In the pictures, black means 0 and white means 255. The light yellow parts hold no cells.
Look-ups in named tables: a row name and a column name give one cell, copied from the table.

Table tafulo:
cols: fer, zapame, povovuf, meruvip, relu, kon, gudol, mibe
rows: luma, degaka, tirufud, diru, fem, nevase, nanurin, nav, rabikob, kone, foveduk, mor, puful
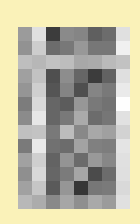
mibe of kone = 224
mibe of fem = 234
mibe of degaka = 240
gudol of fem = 121
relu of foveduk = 166
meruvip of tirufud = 189

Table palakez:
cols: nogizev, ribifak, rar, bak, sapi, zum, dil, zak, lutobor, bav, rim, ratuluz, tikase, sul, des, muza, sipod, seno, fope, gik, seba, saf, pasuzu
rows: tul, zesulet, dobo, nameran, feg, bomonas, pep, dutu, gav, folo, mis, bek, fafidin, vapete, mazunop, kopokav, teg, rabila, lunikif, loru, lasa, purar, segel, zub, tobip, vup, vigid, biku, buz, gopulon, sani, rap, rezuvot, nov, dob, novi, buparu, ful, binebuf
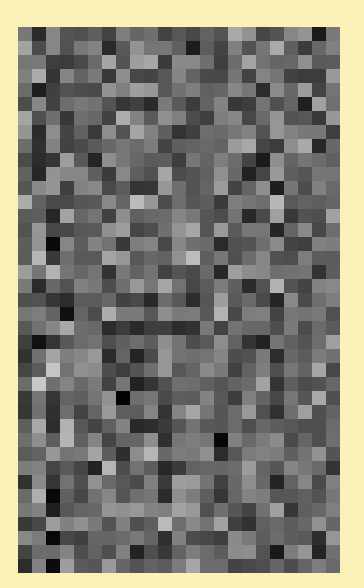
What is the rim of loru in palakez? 108
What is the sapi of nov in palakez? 71
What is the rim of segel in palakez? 142
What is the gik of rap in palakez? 133
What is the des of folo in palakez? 126
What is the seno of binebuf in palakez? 78
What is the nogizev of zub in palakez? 50
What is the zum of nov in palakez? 113
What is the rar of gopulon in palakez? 94
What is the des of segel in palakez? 141
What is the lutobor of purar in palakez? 42
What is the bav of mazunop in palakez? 78
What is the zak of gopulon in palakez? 100
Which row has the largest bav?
sani

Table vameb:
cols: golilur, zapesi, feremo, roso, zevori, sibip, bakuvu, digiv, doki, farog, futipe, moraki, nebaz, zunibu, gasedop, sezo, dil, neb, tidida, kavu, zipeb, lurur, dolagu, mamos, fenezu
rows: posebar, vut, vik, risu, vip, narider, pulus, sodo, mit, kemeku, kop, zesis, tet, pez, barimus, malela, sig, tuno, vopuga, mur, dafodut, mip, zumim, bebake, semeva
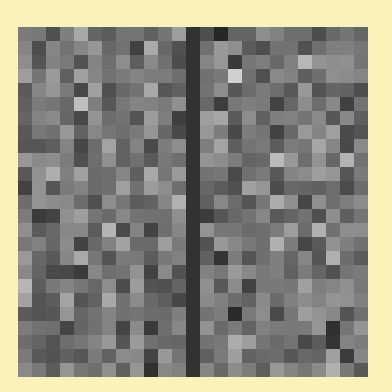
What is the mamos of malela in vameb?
127
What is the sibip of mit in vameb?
108
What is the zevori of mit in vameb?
71
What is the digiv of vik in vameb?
141
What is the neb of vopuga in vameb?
121
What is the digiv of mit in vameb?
98

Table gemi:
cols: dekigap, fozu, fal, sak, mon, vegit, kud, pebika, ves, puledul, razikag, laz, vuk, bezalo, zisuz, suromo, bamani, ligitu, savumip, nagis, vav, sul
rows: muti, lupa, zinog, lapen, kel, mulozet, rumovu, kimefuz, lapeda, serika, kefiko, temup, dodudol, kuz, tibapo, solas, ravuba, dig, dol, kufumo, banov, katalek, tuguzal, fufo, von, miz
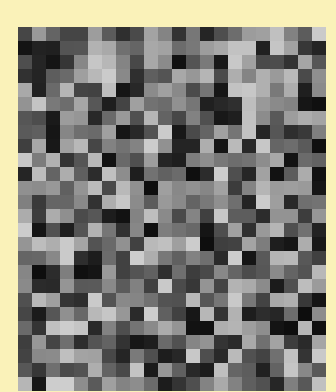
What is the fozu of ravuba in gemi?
103
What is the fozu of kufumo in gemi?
184
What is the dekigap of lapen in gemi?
49
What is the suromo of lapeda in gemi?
186
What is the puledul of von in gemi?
26
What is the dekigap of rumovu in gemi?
86
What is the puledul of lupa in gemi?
168
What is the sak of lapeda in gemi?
161
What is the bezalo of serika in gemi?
142
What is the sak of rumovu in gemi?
156
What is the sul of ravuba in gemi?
64
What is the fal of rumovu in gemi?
26

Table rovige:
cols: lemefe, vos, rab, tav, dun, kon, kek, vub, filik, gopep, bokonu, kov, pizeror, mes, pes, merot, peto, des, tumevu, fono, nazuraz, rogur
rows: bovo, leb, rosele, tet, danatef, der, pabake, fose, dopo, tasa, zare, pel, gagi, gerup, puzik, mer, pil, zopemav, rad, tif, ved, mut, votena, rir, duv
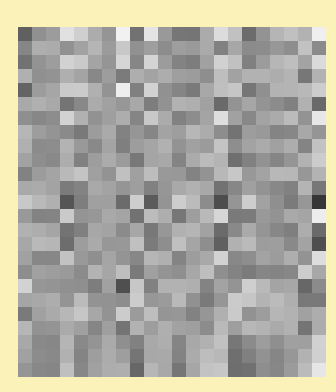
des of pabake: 163
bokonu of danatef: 145
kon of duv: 161
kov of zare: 152
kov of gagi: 205
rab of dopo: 141
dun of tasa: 129
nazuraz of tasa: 178
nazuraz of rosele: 163
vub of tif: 141
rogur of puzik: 106
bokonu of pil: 176
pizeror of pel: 177

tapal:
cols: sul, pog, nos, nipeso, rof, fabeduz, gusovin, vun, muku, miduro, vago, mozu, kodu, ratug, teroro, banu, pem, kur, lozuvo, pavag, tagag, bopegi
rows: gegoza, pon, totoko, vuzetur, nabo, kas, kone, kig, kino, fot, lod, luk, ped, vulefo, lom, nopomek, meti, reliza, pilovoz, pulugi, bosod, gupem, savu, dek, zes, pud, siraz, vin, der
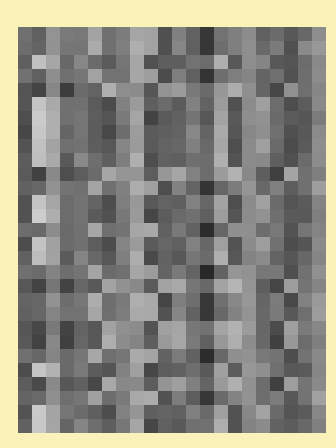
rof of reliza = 116
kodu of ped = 130
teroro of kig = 170
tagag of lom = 117
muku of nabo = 139
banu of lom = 143

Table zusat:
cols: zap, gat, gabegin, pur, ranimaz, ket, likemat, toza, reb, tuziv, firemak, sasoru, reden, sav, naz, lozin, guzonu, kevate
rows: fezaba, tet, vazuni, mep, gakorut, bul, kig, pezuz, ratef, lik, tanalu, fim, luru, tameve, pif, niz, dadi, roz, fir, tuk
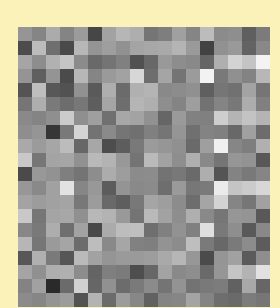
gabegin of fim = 161
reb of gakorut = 176
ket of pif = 73
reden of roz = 142
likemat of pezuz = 138
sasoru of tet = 180
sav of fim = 122
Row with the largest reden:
niz

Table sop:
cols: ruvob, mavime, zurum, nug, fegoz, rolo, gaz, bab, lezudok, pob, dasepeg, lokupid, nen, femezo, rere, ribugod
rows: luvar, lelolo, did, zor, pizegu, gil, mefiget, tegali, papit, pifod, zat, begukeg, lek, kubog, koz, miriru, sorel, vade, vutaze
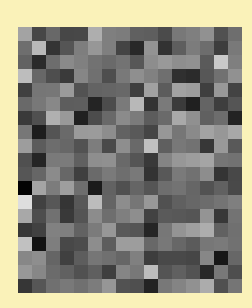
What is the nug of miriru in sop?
72
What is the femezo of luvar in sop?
145
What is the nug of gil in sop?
93
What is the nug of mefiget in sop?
153
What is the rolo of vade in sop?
95
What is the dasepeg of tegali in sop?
151
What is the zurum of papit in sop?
109
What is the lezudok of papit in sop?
105
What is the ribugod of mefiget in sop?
35
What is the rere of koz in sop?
97
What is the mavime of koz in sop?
65
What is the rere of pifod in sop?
117
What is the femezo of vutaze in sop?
172
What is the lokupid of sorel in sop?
73
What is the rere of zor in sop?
113
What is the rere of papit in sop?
153
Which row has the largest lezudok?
gil

